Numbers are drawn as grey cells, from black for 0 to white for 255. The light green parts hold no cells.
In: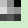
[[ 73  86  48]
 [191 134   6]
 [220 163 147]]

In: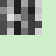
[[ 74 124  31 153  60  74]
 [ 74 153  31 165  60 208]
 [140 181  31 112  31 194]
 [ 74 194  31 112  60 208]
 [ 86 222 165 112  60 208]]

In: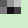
[[121  19  62]
 [ 90 150 193]]

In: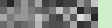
[[ 80  38 106 150 106 166  65  80  50  65  65 150 106 194]
 [166 122 150 150 135 194 150  80  65 166  92 222 181  38]
 [106 135  92 106 122 181  92  80  80  92 166  50  65 135]
 [106 150 122 150 122 106  92 122 194 122 181  38  92  65]]

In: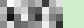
[[167  18 114 238 114  47 209 126 101]
 [193  59 193 209 101  89 238 151 167]
 [138 223 101 114 138 151 238 167  47]
 [138 251 223 181 151 181  59 181 223]]

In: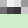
[[112  67  54 201]
 [185 242 226 154]]
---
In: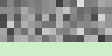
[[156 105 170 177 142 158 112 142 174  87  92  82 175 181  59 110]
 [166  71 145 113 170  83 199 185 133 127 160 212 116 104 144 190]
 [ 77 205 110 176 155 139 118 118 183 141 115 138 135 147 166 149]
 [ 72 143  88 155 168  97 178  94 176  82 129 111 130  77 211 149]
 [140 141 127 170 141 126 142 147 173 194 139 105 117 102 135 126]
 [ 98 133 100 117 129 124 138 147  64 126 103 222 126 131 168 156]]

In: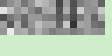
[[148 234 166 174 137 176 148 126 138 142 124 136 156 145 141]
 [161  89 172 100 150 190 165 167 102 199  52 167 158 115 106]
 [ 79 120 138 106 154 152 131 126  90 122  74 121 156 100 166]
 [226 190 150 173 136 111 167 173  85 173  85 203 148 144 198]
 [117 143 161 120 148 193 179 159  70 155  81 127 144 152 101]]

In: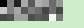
[[ 73  82 158 160  78  91  85 244 121]
 [200 130 167  89 124 108  70 112  70]
 [  3 131  35 170  90 176 162 107 149]]

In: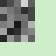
[[ 37 147  94 182 100]
 [162  33  47 118 131]
 [125 137  22 106 178]
 [ 64 131 110 115  69]
 [142 119  99  47  71]
 [ 54  79 115 208  95]]

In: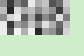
[[237  86 244 176 238  39 160 145  87 212]
 [233  54 158 134 198 136 223 173 104 194]
 [143 214 233  90 168  68 137  98 222 126]
 [189  38 220 172 190 139 177 146  59 184]
 [147  56 130  95 233 174 195  84 108 205]]

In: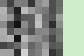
[[162 161  45 209 112 126 167  53  79]
 [ 67  85 106 158 101 122 152  88  96]
 [168 181  22 185 149 142 118  72 119]
 [173  86 125 119  81 133 137  97 114]
 [139  65  19 140  95 193 115  47 139]
 [171 148  52  92  95 183 107  86 158]
 [179 104  32 188 156 131 120  78 113]
 [119  66 125 123  53 137 157  79 105]]
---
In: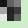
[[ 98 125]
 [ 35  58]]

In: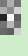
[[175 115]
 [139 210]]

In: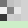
[[193 202]
 [133 230]]

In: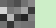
[[ 93  78]
 [120 132]]

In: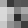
[[ 58  88]
 [198 134]]

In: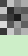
[[195 141]
 [ 45 100]]

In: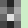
[[ 37 139]
 [ 92 170]]
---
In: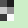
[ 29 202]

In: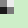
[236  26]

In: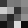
[138  50  39  19]

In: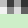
[ 50 221]

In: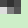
[ 73 127]

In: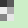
[ 91 237]

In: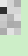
[175 214 204]

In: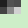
[ 76 136]
